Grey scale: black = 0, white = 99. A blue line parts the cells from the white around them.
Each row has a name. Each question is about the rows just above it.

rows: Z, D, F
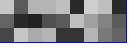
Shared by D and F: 39
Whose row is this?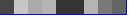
F
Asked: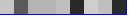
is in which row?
Z
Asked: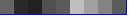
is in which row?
D

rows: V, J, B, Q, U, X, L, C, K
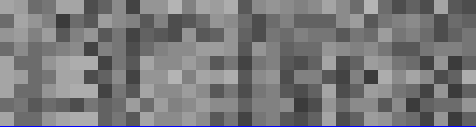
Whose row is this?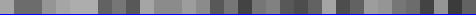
K
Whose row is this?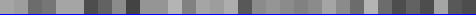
V

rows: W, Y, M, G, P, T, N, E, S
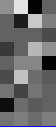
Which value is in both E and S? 42
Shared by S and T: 42
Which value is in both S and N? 45
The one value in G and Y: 38

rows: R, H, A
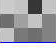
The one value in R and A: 76
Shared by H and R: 76
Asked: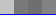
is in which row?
A
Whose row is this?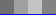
H

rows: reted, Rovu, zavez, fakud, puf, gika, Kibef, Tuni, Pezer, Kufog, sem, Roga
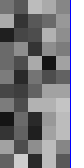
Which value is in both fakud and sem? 55
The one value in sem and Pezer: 73
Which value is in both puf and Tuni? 30
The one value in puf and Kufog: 63

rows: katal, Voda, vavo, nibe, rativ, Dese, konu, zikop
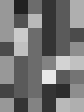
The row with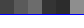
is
konu
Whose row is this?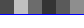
nibe

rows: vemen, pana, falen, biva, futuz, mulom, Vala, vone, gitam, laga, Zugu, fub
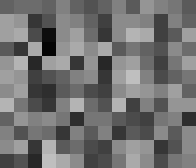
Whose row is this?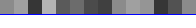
Zugu
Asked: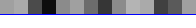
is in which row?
falen
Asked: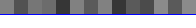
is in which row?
laga
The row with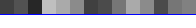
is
fub
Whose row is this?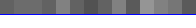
vemen

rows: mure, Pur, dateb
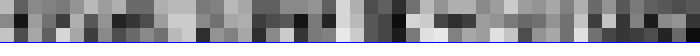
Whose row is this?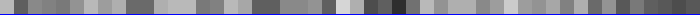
mure
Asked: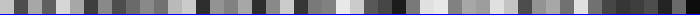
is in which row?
dateb

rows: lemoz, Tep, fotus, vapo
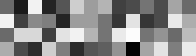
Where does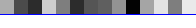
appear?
vapo
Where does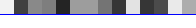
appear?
Tep

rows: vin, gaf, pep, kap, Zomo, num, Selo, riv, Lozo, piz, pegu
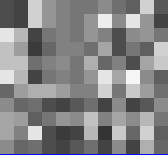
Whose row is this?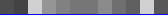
vin
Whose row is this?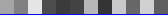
piz
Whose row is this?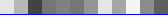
num

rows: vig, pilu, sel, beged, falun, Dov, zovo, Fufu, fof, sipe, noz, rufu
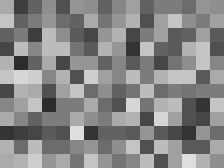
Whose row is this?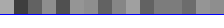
vig
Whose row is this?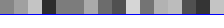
Fufu
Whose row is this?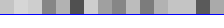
Dov

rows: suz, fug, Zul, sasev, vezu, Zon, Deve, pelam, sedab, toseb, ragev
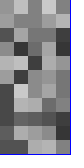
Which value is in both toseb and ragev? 67
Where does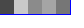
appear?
Deve
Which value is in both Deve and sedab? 28
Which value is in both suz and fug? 50
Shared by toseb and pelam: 67
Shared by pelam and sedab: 28

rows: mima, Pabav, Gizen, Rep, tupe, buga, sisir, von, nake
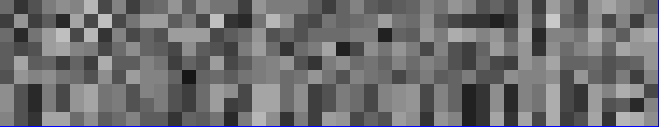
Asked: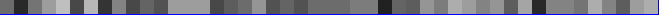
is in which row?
Gizen
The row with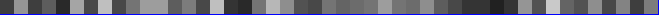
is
Pabav
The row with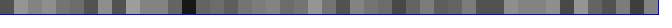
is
buga
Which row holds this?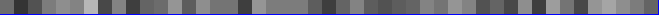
mima

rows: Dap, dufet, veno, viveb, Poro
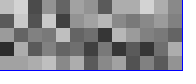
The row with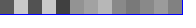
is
dufet
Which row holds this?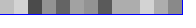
Dap
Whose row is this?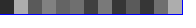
viveb

